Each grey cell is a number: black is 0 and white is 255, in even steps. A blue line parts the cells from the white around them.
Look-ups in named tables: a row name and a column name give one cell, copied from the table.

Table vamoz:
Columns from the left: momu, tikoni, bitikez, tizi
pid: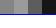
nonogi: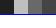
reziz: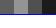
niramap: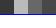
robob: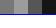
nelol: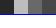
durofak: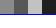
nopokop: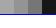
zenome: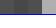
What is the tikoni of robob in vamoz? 156
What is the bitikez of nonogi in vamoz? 105
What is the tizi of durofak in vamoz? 31
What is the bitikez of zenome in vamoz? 79
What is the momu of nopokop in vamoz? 167
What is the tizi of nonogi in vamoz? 69
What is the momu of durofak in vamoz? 138
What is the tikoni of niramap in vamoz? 186
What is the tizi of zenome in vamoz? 175
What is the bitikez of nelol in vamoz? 105
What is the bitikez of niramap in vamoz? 104
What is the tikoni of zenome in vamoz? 72
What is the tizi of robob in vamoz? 21
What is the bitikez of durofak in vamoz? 194
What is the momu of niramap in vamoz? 56
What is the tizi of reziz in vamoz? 27

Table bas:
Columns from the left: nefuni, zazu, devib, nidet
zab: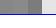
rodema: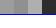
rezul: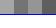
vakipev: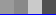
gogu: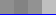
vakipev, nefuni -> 154
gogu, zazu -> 131
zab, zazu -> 138
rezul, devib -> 149
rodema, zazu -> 144
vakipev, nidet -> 80
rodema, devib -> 175
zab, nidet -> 229

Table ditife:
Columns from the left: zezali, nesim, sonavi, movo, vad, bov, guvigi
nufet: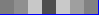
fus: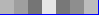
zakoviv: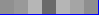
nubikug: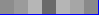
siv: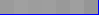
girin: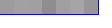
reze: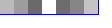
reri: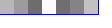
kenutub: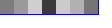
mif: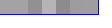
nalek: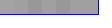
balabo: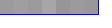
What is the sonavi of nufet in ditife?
200
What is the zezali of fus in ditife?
182
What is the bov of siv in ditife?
159
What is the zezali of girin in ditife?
156
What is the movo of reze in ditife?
255
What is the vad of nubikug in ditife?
181
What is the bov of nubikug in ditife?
166
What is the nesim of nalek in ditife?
160
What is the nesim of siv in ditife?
160
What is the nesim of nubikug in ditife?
155

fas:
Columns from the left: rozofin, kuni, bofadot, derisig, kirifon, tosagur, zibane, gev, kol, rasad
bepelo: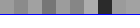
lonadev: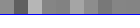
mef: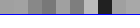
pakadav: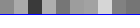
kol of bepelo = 155
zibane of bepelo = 173
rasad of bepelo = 162
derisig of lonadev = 133
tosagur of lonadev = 165
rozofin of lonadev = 141
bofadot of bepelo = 161
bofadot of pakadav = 58
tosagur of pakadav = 157
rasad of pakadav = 117
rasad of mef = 168
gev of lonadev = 120
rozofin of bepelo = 156
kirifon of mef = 160
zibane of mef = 187
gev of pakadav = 214
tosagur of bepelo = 134

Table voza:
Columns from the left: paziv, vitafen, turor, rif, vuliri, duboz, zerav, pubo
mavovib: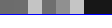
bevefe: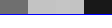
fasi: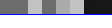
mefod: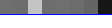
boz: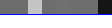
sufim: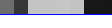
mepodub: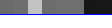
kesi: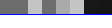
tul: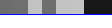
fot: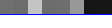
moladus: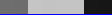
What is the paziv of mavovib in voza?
108
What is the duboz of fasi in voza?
195
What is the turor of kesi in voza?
196
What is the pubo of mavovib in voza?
23
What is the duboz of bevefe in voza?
195
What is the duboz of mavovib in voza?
197
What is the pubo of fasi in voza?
24
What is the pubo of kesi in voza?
22
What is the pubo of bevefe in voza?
24
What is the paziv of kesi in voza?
109
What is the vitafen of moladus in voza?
109
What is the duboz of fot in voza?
153
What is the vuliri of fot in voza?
110
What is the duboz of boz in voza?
110
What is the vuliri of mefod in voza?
111
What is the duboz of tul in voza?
196
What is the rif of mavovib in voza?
111
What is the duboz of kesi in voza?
197
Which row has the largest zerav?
boz

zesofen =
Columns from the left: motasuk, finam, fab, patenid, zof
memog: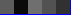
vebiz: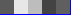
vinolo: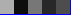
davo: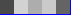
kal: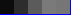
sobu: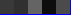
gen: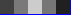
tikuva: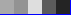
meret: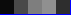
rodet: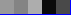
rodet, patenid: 10
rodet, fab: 173
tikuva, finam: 147
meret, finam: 73
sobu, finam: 48
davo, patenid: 202
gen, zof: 32
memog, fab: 111
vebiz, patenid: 67
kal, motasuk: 12
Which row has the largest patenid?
davo

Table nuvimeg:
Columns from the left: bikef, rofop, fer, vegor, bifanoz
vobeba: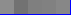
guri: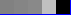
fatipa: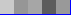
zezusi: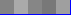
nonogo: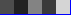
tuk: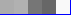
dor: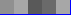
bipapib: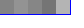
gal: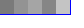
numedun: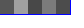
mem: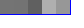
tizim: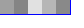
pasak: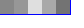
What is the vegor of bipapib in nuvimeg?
117
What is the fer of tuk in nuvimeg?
118
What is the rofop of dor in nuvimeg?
167
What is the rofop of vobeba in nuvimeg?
114
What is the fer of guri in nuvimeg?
137
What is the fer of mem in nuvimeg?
96
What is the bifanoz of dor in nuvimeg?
167
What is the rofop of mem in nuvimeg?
115
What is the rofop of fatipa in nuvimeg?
150
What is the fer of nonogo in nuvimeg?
131
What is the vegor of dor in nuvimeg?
106
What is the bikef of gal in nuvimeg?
122
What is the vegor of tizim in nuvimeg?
182
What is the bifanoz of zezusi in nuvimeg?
159
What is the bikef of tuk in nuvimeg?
172
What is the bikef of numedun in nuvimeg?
86
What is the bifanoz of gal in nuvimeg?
196
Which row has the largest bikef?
fatipa

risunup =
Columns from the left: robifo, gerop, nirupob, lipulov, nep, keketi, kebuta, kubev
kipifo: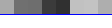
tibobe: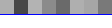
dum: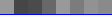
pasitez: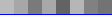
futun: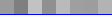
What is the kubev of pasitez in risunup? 115
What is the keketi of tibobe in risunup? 175
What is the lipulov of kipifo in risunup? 59
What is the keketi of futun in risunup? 159
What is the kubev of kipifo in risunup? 174
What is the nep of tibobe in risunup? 106
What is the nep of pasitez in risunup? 99
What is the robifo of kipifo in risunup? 170
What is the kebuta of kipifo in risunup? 195
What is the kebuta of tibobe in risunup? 166
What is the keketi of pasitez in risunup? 182
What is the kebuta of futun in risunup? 157
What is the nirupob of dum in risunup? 75
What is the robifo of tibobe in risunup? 175
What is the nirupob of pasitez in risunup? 122
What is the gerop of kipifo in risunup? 112
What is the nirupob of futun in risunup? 194

